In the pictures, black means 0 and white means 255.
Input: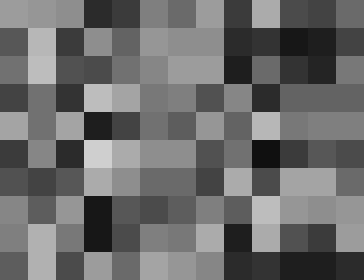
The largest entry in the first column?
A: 164
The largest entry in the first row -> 171
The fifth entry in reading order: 59
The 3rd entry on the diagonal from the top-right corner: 51
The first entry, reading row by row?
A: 156
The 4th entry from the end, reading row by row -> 51
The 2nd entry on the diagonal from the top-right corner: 30
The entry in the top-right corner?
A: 106
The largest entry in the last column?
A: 156
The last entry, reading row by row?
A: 43
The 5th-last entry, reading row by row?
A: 43
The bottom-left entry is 93
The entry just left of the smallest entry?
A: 113
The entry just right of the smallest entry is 59
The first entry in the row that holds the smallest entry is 59
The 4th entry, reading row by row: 43
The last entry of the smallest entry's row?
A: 75
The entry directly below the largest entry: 171
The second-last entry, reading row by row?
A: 30
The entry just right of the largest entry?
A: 171
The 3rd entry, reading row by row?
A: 142
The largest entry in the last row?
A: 177
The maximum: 207
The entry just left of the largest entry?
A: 43

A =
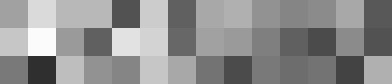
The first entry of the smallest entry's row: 121
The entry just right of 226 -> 211
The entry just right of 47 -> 190
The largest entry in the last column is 176
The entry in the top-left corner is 161
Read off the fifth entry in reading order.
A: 82
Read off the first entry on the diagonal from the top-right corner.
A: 88
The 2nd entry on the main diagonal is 251
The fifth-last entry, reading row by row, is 121
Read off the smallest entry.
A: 47
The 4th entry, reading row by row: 184
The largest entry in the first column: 198

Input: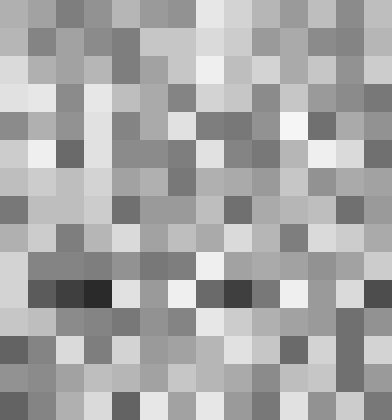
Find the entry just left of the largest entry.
146
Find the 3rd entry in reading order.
126
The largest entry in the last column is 211
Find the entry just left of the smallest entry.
63
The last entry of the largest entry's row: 146
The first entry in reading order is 176
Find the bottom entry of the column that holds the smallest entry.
218
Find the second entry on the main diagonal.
132
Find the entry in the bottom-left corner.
99
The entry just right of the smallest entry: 225
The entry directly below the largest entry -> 182
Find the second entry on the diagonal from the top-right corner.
132
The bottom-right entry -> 120
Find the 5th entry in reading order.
182
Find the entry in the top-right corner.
190
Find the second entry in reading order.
162
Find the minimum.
42
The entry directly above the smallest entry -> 126
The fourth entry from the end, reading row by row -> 225
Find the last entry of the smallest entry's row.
77
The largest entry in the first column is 225
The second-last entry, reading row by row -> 204
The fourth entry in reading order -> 146
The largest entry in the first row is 231
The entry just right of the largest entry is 112

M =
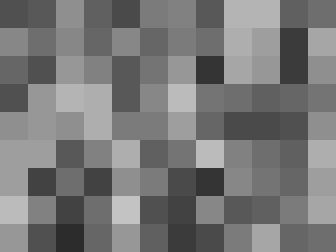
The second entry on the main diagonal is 110
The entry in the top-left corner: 80
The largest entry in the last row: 166
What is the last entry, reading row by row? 110
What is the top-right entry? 110
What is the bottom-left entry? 151
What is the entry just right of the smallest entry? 102
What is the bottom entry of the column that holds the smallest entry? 44
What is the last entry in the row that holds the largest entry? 166
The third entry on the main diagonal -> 151
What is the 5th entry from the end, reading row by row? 74
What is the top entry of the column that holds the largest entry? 74
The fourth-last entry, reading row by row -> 123
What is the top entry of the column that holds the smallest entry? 143
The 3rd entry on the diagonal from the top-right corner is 151
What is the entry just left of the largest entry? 110
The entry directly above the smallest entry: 66
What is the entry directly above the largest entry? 143
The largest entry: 195

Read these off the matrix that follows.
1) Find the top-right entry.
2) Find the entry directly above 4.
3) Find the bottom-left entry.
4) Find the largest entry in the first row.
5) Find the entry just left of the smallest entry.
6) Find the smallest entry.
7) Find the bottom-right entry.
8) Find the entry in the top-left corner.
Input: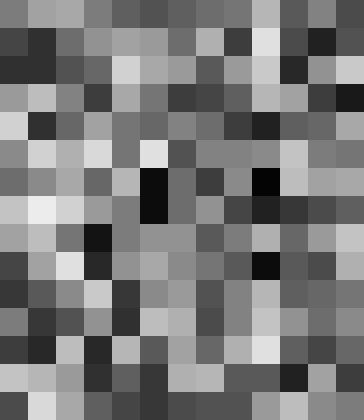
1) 75
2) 138
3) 75
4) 182
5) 138
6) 4
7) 124
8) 124

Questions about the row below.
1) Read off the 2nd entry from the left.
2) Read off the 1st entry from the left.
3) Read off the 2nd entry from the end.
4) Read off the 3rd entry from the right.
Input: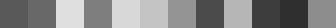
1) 104
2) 89
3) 47
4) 61

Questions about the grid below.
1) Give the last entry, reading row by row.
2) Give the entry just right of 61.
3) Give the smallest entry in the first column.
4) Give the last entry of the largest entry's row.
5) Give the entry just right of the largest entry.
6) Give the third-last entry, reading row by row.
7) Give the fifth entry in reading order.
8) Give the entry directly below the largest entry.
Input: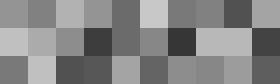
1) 94
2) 107
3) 121
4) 164
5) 121
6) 135
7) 107
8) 135

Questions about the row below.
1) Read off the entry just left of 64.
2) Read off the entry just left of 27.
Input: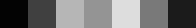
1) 3
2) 121

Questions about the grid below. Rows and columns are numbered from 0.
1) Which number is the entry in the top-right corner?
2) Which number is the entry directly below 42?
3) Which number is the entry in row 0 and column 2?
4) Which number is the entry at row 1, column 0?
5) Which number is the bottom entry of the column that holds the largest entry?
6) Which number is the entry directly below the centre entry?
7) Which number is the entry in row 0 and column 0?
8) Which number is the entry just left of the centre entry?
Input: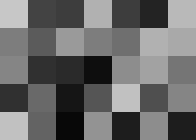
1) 185
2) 21
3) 61
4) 125
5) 193
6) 85
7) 199
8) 42

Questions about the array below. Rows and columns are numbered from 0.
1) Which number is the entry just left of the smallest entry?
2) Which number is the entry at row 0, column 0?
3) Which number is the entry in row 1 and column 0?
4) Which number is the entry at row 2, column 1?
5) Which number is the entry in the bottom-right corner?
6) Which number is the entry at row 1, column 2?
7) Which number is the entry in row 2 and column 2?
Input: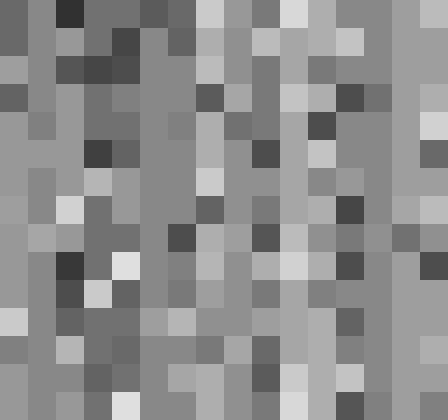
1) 136
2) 105
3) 105
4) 136
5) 128
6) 152
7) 85

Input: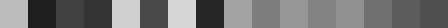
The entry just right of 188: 30
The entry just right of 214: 38
